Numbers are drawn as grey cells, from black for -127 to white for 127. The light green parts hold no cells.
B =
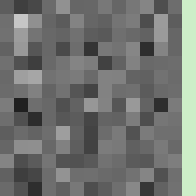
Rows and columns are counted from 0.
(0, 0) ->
-34
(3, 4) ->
-53
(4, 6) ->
-2
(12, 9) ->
-13
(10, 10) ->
-23
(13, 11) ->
-29
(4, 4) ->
-11
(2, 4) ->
-27
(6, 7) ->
2
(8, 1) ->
-47
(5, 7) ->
2
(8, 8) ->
-29
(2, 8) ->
-16
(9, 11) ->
-16
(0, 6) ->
-24
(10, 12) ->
-22
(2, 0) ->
-14
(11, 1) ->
-49
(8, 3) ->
-23
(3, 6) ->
-75
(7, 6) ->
23
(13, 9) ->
8
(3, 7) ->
-7
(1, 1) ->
70
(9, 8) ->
-5
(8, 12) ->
-13
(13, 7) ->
-34
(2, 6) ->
-34
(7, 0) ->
-3
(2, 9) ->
-22
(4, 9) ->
2
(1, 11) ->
27
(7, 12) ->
-4
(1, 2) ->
16
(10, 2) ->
15
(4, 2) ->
-65

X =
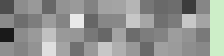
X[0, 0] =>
-50
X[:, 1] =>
[13, -17, 12, 4]
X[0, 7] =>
34
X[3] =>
[16, 4, 19, 95, 36, -15, 25, 71, 47, 24, -22, 32, 27, 14, 8]
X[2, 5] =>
23
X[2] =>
[-102, 12, 26, 65, 25, 23, -7, -24, 35, -19, -2, 3, 29, 19, -6]
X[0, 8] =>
36
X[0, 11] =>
-22
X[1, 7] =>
7
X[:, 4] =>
[19, 4, 25, 36]
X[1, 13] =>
71
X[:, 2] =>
[25, -2, 26, 19]

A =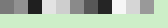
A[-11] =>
-6
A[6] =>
-40
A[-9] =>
-96
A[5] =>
10

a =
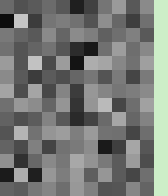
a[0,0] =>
-21
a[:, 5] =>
[-96, -14, 11, -83, -107, -25, -67, -75, -85, -1, -5, 40, 27, 24]
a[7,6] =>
21
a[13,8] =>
-42
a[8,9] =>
-25
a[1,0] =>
-114
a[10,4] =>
-13
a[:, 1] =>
[-46, 69, -26, -43, -43, -37, -50, 24, -48, 52, -52, -78, 45, -35]
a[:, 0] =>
[-21, -114, -6, -14, 27, 10, 36, -15, -29, -43, -28, 16, -100, -28]
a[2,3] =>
10
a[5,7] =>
-43
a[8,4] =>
-39
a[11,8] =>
-36
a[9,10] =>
-17
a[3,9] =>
-17
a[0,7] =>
-10
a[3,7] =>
-15
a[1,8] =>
-24
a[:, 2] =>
[-37, -67, -38, -27, 66, -67, 37, 12, -35, -13, 0, -24, -96, -7]
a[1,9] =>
-65
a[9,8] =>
-15
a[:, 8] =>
[26, -24, -16, 29, 7, -4, -9, -57, 38, -15, -64, -36, -36, -42]
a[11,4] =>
-8
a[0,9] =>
-39
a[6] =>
[36, -50, 37, -55, 4, -67, 23, 5, -9, -2, 10]
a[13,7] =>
-44
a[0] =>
[-21, -46, -37, -20, -40, -96, -62, -10, 26, -39, 10]
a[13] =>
[-28, -35, -7, 5, -17, 24, 0, -44, -42, 6, -27]
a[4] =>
[27, -43, 66, -52, 28, -107, 45, 37, 7, -14, 31]
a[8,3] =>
3
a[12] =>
[-100, 45, -96, 23, -2, 27, -33, 22, -36, -57, -16]

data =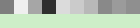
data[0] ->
-1
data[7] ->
9
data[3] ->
-81

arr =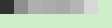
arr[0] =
-77
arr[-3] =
41
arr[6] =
87

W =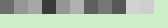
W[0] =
-18
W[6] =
-32
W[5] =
49
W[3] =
-69

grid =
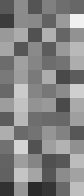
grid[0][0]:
-39
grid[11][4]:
-40
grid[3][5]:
57
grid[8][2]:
-17
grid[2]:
[25, 44, -46, 49, -26, 18]
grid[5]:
[-6, 29, -5, 44, -54, -35]
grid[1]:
[-67, 11, 9, -29, 26, 113]
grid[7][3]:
25
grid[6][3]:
-8
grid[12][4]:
12
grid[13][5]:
62
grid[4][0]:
-19
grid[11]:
[-28, 30, 5, -47, -40, 60]
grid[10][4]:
50
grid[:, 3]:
[0, -29, 49, -35, -18, 44, -8, 25, -21, 21, 31, -47, -41, -74]
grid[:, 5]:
[-24, 113, 18, 57, 45, -35, 79, 42, 31, -40, 16, 60, 34, 62]
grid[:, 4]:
[-17, 26, -26, 25, -12, -54, 11, -53, -23, 2, 50, -40, 12, -22]
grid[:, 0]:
[-39, -67, 25, 38, -19, -6, -23, 29, -35, 46, -14, -28, -30, -78]
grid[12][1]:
69

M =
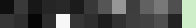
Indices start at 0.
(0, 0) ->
-112
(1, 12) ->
-93
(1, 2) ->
-121
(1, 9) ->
-65
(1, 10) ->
-61
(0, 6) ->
-71
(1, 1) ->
-81
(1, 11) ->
-49

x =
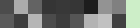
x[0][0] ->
-51
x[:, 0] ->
[-51, -37]
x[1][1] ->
-66
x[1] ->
[-37, -66, 54, -52, -67, -42, 51, 65, -63]
